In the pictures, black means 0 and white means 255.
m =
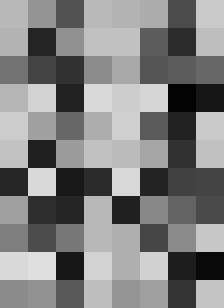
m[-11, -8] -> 184
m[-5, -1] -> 68
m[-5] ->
[38, 217, 24, 43, 216, 35, 65, 68]
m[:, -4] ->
[179, 193, 168, 205, 208, 187, 216, 32, 175, 175, 149]
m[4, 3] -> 173
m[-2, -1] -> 9
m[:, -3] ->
[172, 92, 84, 213, 90, 165, 35, 136, 70, 209, 159]
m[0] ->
[184, 148, 82, 185, 179, 172, 75, 201]
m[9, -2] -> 29
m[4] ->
[204, 160, 103, 173, 208, 90, 33, 201]
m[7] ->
[159, 46, 37, 184, 32, 136, 99, 74]
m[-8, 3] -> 216
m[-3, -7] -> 76
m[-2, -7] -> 223
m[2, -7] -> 68
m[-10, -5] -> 193
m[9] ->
[217, 223, 23, 210, 175, 209, 29, 9]
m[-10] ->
[179, 36, 145, 193, 193, 92, 44, 189]
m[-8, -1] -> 22

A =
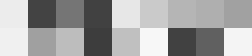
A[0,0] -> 236
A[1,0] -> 240
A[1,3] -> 61
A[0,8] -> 161
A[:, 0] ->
[236, 240]
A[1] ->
[240, 160, 189, 61, 192, 247, 65, 96, 244]

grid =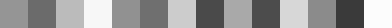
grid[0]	149
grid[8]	169
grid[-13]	107
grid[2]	187
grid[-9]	111

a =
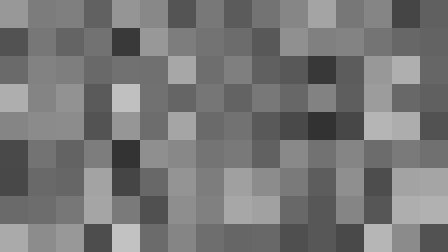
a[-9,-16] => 152
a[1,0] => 82
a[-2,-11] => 80
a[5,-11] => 143
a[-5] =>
[133, 139, 140, 83, 150, 109, 165, 106, 114, 89, 73, 50, 71, 181, 173, 82]
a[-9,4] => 149
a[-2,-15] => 109
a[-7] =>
[106, 130, 126, 105, 113, 112, 167, 110, 127, 96, 88, 56, 92, 152, 175, 102]
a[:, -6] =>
[134, 144, 88, 103, 73, 137, 122, 104, 79]
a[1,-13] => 114
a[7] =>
[106, 109, 119, 165, 122, 80, 142, 128, 167, 161, 104, 87, 133, 86, 174, 177]
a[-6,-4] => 94
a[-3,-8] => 160
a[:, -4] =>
[119, 131, 92, 94, 71, 133, 143, 133, 73]
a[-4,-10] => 136
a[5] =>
[73, 115, 99, 125, 51, 143, 136, 116, 121, 97, 137, 114, 133, 108, 122, 112]
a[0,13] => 133
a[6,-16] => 72
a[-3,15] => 165
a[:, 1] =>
[124, 119, 130, 132, 139, 115, 105, 109, 140]
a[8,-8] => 102
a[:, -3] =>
[133, 116, 152, 156, 181, 108, 77, 86, 182]
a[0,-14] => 127
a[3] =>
[174, 132, 146, 90, 192, 113, 101, 118, 99, 120, 103, 130, 94, 156, 104, 96]
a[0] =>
[152, 124, 127, 97, 149, 136, 84, 120, 91, 115, 134, 164, 119, 133, 69, 96]
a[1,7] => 115

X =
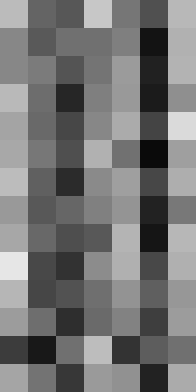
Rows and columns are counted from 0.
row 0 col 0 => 187
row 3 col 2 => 38
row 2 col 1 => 123
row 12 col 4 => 51
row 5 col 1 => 119
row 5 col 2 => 79
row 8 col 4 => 180
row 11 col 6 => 156
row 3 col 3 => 127
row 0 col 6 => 184
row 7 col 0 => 153
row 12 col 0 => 60
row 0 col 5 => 80
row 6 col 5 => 71
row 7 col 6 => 120
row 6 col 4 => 159
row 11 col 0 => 156
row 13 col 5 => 34
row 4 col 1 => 105
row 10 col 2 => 82
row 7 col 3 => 128
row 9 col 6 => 176
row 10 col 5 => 95
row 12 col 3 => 189
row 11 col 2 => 46
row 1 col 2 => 112
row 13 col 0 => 165
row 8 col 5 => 21

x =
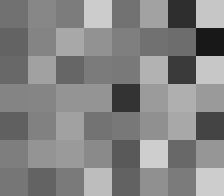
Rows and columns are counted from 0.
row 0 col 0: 113
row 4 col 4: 120
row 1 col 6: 109
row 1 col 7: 24
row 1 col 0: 99
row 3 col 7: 154
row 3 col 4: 51
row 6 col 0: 118
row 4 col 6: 168
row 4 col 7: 68
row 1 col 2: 168
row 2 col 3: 123
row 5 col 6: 104
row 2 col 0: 104
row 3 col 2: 148
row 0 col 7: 198
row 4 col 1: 129
